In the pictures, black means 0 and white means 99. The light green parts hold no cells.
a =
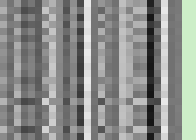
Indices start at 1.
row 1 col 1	58
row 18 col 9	51
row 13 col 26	48
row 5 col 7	49
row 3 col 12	24
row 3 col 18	74
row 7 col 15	69
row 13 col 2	44
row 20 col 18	75
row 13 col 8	73
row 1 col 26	47
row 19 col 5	31
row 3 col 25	44
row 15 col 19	47
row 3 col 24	83
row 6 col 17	46
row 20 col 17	43
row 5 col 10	42
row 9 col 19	67
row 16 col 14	43
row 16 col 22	8
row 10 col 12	23
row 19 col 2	50
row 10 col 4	46
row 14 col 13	82
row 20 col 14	45
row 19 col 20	74
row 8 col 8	71
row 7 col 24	81
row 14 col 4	45
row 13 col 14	46
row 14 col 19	68
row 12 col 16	54
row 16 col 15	71
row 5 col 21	54
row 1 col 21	62
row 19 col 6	37

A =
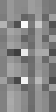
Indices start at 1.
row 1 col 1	50
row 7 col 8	42
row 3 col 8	62
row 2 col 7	49
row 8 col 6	66
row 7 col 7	53
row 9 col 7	41
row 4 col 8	32
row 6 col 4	39
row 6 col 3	56
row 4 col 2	49
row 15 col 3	60
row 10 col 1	50
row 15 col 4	54
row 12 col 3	28
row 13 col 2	59
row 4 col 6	78
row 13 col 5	44
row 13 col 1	49
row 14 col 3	60
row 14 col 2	65
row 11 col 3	60
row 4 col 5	48
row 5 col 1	50
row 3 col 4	39
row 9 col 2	59
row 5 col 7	53
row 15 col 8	40
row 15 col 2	66
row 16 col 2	65
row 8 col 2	32
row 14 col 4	54
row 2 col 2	59
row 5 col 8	41
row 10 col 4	54
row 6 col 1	47

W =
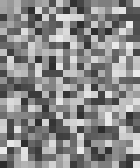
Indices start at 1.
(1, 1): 64
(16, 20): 68
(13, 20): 76
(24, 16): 49
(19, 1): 82
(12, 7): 67
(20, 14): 36
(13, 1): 32
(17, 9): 81
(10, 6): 83
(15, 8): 48
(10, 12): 27
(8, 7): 72
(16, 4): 37
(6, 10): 82
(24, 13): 47
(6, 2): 66
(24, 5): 66
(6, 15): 34
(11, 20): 91
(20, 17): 31
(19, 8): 23
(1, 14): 53
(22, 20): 87
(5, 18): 86
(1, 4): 51
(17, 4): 52
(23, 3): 64
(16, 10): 51
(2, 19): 33
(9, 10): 41
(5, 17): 51
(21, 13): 22
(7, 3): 52
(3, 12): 82
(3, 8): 35
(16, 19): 90
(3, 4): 76

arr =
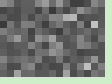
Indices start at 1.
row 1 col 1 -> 55
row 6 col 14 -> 29
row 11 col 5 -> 41
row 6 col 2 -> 47
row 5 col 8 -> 31
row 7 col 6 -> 40
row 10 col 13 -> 74
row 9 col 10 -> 30
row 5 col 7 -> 36
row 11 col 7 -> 34
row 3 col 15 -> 34
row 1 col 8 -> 42
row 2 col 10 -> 28
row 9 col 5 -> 40
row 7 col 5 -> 51
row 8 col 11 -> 35
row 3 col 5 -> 29
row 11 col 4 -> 40
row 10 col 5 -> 52
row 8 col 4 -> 38
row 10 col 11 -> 32
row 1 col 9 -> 58
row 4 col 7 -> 25
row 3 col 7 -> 37
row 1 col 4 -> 37
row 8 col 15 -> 32
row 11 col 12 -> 39
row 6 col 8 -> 62
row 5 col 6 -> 42
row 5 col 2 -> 42
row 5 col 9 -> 24
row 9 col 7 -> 30
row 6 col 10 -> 33
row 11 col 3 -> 62
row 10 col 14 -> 34
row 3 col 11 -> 71

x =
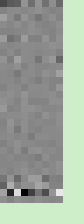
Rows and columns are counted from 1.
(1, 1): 28
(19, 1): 52
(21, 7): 52
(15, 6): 51
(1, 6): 57
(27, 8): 51
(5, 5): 55
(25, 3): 54
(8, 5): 53
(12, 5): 52
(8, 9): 51
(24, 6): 53
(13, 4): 50
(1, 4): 57
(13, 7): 54
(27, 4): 56
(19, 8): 53
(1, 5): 43
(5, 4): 53
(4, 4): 52
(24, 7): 51
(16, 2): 51
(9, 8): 59
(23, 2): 53
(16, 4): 56
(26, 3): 41
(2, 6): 56
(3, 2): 54
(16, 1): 59
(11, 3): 47
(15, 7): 51
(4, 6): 52
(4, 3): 55
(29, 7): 53
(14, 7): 54
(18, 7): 52
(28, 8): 58
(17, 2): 54

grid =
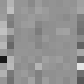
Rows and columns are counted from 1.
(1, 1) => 58
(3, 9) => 56
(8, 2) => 53
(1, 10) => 58
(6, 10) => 58
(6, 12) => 53
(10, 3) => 55
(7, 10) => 56
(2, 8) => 57
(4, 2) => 48
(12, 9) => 58
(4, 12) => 46
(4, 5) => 61
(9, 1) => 9
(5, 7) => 56
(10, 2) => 72
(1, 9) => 56
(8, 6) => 58
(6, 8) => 56
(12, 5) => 63
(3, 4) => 58
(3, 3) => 57
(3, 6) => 58
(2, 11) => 59
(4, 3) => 57
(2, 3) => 58
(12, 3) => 58
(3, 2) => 51
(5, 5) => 56
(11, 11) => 57
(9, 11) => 58
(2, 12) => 64
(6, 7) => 59
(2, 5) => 57
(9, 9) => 61

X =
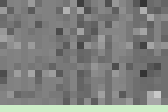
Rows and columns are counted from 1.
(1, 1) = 33
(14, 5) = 43
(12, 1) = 37
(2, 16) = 50
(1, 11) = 56
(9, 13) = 41
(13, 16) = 44
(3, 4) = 49
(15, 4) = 49
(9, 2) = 50
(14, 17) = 56
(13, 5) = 51
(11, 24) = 43
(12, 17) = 52
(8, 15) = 52
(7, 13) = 57
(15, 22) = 65
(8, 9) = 35
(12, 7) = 50
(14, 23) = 78
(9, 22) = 43
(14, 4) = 44
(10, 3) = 45
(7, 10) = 36
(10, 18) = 52
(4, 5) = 51
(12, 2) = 50
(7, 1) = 45
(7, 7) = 50
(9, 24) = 43
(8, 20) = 43
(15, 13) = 54
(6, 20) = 41
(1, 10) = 45
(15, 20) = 40
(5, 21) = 64
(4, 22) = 37

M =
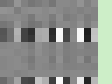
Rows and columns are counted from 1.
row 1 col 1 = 45
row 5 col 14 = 75
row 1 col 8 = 46
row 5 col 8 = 16
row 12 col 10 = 22
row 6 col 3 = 67
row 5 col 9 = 96
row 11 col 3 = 51
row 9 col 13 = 46
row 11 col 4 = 52
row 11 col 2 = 53
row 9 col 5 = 47
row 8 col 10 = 49
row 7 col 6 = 56
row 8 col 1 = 54
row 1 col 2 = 47
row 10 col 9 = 53
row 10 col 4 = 53
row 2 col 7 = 53
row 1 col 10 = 53
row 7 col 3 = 54
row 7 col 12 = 53
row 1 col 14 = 55
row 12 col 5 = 26
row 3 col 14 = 51
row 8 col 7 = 52
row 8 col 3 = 52
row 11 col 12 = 53
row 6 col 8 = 18
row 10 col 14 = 50
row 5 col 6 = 66
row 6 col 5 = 21
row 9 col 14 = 53
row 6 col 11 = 54
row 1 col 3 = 58
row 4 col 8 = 45
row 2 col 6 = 55
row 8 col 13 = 50

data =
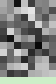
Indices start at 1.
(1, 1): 67
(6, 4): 52
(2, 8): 31
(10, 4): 81
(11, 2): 22
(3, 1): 51
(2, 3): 73
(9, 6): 64
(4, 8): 75
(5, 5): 22
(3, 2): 66
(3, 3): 40
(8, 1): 82
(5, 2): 82
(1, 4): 75
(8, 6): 34
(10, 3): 75
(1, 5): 24
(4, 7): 49
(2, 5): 89
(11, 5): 67
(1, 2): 55
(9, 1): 28
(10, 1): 38
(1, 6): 52
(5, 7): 69

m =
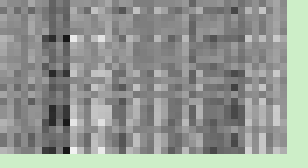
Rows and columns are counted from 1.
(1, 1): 60
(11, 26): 45
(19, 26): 53
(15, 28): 62
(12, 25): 55
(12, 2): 53
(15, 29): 63
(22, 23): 73
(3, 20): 47
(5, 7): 61
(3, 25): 50
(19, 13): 54
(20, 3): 43
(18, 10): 10
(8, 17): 56
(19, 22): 52
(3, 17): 56
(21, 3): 42
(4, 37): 57
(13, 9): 40
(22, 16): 62
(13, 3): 41
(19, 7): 36
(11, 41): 58
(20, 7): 43
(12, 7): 60
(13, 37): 58
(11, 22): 42
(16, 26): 45
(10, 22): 53
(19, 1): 65
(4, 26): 54
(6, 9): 44
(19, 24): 47
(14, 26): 55
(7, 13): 56
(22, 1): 70
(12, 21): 50
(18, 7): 32
